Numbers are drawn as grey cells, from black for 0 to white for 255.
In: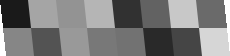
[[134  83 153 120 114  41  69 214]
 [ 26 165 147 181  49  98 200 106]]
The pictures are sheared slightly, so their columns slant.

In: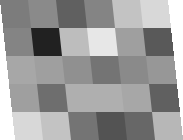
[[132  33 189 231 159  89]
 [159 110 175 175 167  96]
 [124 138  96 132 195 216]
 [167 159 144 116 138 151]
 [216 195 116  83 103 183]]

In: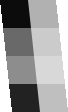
[[ 12 177]
 [ 34 191]
 [105 203]
 [141 216]]

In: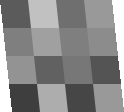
[[147  97 119  84]
 [127 160 127 140]
 [ 62 173  70 153]
 [ 91 193 111 153]]

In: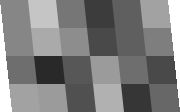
[[110  41  87 155 110  73]
 [162 155  80 177  54 103]
 [134 170 141  73  95 126]
 [134 197 118  60  95 162]]

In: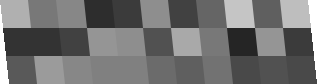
[[ 51  51  65 149 142  81 169 120  37 149  59]
 [176 120 135  45  59 142  65 101 197  95 190]
 [ 89 155 135 128 128 107  95 114  73  81  73]]

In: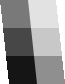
[[ 21 143]
 [ 71 200]
 [121 226]]

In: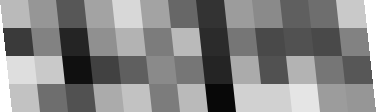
[[194 110  81 171 194 124 186   8 209 209 229 156 150]
 [ 58 130  36 144 179 124 186  43 118  73  81  73 130]
 [186 150  87 163 216 163 103  51 156 138  95 110 201]
 [222 201  16  65  95 138 118  36 171  81 179 118  87]]
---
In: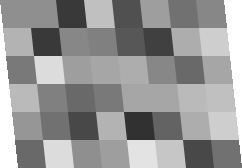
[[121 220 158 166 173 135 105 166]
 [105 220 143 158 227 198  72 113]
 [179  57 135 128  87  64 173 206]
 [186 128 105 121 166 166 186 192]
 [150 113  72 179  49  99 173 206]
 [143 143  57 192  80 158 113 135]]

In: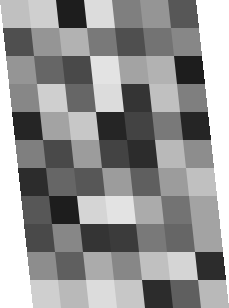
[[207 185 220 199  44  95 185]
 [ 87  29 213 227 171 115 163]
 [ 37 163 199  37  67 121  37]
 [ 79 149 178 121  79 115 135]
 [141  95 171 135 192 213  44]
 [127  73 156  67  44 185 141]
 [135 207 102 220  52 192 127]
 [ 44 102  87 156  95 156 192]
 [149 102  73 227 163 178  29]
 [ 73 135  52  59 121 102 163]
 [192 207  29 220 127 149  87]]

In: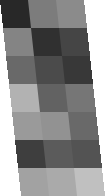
[[162 170 192]
 [ 40 124 139]
 [178  98 118]
 [154 146 105]
 [ 62  91  83]
 [132  48  69]
 [105  75  56]]

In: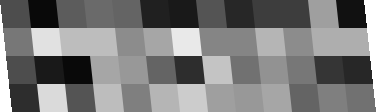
[[119 225 189 189 140 166 233 133 133 181 140 174 174]
 [ 77   9  92 106 100  32  25  84  39  61  61 159  17]
 [ 45 218  84 189 127 181 204 159 152 166 100 127 113]
 [ 77  25   9 166 152 100  45 196 113 146 119  53  39]]

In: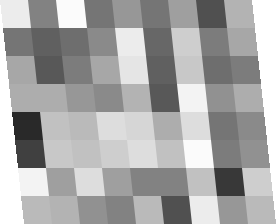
[[236 130 251 117 151 117 159  80 179]
 [243 159 221 159 130 130 193  56 206]
 [ 64 200 193 206 221 193 251 124 145]
 [ 41 193 186 221 214 173 221 117 138]
 [173 173 151 138 179  88 243 145 173]
 [186 179 145 130 186  80 236 151 186]
 [167  88 124 167 229  96 200 110 124]
 [117  96 110 138 236 103 206 124 167]]

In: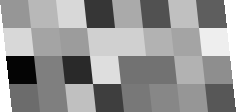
[[150 184 216  54 170  81 192  94]
 [108 127 192  62 120 135 150  87]
 [216 164 156 208 208 178 164 238]
 [  4 127  41 222 114 114 178 142]]
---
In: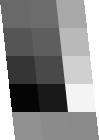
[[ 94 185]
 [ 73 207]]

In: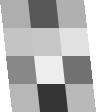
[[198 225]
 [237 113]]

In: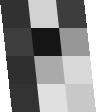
[[ 21 151]
 [170 216]]

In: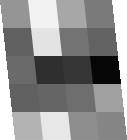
[[227 115]
 [ 47  54]]

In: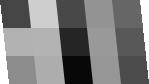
[[179  37]
 [173   8]]

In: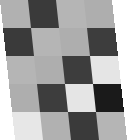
[[181 174]
 [174  61]]

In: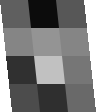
[[148 133]
 [193 118]]
